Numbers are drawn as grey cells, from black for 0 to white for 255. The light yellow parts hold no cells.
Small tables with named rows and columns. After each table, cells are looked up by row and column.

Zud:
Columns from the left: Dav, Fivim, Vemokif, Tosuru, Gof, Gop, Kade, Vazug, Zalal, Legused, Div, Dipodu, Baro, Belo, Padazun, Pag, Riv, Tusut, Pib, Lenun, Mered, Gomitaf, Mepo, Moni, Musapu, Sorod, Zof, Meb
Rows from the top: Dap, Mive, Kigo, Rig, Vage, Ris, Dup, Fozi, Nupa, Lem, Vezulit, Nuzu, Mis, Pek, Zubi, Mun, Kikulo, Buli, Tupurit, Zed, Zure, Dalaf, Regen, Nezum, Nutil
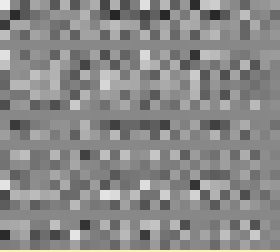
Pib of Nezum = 177
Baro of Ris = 99
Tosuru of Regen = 127
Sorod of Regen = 82
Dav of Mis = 138
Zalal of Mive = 179
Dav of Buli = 155
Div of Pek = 130
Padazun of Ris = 217
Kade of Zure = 122
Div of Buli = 129
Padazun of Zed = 116
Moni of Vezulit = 138

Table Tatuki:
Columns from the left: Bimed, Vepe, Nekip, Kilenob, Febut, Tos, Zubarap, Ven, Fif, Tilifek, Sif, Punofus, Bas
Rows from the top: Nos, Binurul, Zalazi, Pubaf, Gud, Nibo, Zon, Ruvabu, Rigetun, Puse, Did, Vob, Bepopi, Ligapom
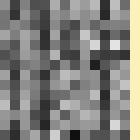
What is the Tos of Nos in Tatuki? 173
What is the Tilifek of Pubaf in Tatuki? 134
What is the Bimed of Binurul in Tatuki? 118
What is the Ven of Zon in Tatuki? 83
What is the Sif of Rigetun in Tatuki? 72
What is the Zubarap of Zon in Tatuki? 136
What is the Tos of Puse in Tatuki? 107
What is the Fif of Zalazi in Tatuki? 139
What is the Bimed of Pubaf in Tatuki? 164
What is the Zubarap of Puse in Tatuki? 110
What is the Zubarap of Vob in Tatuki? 92
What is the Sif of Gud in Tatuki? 75
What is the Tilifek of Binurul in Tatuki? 155
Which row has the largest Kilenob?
Ligapom

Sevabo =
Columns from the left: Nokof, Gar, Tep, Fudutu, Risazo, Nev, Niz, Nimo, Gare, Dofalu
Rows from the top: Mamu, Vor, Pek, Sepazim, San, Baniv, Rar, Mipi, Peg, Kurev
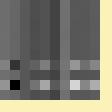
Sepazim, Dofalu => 92
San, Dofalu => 92
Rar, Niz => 117
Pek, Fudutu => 77
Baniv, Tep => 88
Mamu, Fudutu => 78
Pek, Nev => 67
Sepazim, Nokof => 110
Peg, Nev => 90
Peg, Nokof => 148
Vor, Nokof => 109
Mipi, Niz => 113
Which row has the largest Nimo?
Peg

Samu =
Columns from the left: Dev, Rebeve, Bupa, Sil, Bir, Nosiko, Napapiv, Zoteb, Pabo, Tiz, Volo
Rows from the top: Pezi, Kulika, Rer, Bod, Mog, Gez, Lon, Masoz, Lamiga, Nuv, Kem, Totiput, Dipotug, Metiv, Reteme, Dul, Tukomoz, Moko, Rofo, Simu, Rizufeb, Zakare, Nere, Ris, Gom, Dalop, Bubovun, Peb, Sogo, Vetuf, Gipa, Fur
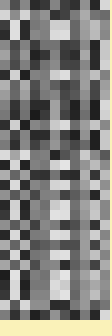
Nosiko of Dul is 37
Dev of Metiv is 143
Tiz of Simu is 38
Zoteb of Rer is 103
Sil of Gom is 78
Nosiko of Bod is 218
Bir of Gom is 92
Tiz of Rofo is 209
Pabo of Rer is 159
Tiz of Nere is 50
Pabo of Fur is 121
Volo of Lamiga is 158
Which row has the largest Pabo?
Dul

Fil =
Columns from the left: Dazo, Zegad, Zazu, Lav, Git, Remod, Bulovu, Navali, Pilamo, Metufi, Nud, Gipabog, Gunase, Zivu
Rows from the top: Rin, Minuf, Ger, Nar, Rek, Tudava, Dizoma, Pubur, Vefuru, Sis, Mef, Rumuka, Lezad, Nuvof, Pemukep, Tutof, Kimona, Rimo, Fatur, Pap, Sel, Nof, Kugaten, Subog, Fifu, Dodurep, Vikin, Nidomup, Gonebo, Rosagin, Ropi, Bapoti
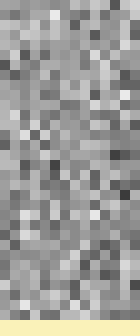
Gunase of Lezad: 165
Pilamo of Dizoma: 122
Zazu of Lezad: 138
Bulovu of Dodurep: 155
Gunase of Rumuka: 200
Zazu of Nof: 222
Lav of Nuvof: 103
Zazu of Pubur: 124
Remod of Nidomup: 168

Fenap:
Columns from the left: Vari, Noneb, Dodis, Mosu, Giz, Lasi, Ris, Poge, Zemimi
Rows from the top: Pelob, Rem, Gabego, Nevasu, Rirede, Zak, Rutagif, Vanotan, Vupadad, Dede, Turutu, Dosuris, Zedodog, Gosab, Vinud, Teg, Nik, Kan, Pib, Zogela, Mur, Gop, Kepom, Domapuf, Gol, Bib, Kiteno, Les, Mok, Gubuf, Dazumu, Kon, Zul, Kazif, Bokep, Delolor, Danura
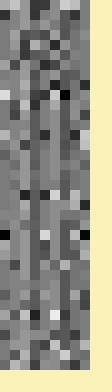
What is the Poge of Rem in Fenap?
52
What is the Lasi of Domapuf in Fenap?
140
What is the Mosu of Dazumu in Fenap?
89
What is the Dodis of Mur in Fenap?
168
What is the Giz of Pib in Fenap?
126
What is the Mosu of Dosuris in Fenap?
89
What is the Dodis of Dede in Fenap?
151
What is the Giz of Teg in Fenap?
126
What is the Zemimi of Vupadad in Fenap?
44
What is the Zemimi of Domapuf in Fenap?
7
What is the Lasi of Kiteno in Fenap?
103
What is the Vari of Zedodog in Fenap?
122

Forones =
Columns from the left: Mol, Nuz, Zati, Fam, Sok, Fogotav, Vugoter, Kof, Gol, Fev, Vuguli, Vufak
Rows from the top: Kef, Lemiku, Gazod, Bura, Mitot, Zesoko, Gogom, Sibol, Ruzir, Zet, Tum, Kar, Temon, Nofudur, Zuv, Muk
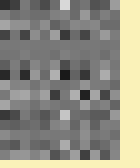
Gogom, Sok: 119
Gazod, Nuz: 145
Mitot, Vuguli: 118
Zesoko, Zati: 125
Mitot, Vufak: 119
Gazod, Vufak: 108
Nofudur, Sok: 122
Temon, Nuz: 95
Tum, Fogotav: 120
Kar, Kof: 110

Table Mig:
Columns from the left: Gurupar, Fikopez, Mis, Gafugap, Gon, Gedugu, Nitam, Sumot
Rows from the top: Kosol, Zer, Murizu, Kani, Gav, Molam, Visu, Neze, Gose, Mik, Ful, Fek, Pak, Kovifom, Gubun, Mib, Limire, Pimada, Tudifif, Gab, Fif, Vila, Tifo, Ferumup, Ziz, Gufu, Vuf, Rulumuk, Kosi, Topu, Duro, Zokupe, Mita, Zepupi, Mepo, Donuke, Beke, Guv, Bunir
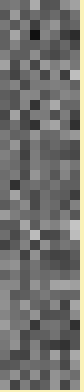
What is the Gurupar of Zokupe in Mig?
133
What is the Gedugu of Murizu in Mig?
148
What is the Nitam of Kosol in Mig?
141
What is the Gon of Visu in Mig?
154
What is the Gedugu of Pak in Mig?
164
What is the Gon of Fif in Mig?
113
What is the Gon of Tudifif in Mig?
99
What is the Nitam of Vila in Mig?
126
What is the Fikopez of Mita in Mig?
117
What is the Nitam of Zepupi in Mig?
80
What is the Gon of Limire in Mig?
113
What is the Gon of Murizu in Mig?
122

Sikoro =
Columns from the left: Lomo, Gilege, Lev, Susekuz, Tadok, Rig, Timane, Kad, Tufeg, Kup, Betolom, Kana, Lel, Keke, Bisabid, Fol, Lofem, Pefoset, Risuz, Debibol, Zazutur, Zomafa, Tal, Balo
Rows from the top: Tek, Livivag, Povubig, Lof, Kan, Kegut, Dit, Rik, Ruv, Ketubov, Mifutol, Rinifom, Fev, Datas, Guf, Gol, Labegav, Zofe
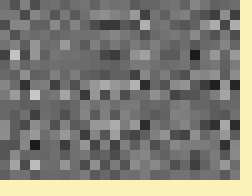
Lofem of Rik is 124
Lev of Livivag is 75
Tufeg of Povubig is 102
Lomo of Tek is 111
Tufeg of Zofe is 122
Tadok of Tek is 109
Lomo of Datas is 141
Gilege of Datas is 94
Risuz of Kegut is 118
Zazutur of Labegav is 98
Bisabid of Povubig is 175
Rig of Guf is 109

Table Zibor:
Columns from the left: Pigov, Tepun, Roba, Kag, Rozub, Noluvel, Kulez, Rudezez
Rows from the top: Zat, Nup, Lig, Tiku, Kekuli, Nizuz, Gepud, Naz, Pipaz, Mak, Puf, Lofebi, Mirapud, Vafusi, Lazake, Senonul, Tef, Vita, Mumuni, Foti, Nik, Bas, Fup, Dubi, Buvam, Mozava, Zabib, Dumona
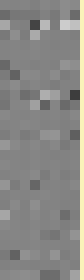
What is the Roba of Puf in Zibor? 134
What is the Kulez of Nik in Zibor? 129
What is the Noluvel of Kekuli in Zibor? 129
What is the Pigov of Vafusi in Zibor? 125
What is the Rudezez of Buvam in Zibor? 131
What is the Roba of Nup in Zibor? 120
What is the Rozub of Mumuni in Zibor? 130
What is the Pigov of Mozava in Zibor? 122
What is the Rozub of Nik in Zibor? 131
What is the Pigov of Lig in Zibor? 167
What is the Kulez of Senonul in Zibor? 130
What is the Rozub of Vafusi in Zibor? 146
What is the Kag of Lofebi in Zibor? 133
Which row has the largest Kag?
Tiku

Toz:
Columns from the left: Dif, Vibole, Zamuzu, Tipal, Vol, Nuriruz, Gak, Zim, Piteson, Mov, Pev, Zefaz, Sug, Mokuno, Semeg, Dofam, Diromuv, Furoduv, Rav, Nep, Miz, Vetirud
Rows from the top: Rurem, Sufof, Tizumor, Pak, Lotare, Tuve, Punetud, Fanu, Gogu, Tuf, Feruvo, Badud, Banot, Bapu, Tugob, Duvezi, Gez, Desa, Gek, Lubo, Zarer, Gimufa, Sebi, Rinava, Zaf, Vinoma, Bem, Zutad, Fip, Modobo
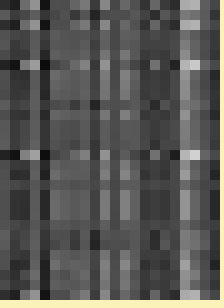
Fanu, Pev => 122
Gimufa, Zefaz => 71
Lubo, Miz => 73
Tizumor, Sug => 103
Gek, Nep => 84
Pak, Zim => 82

